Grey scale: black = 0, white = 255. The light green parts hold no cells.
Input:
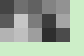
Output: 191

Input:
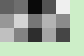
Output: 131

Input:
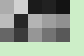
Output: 59

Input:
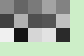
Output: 20

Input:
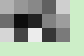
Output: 68

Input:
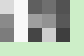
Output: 248

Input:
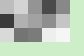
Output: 116

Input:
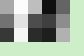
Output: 245
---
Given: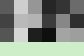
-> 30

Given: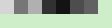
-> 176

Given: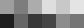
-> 56

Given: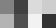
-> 242

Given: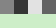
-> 226

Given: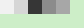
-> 54

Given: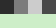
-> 204

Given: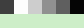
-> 205
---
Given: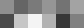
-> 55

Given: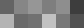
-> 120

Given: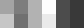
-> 76

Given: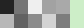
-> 211

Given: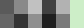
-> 31

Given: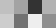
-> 238

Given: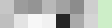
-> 170

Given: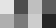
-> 205

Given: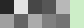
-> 128
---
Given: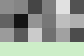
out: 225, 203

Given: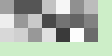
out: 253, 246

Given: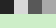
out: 216, 168

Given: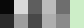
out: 217, 187

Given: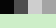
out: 206, 164

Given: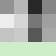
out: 237, 214
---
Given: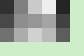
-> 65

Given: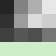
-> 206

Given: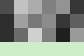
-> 95

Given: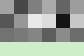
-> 199

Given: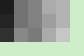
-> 179

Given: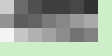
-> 169

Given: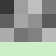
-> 90
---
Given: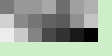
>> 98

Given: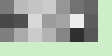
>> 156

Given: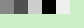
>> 205

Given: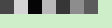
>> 184

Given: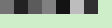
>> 128

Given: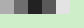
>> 34

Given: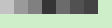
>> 53

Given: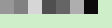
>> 79

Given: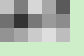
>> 120
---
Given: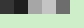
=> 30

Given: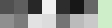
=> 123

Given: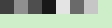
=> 143

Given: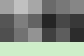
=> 114

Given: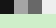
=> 165

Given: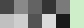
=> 206

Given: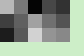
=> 89

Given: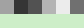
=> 53
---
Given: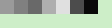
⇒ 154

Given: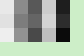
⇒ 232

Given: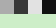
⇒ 172

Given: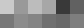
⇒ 202

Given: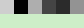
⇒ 206

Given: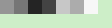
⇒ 149

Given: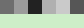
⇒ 110

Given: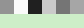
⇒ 147

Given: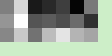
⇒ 127
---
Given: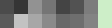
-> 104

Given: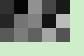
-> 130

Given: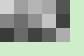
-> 145

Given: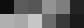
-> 107

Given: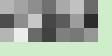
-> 91

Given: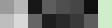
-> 41

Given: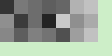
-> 201

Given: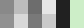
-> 121
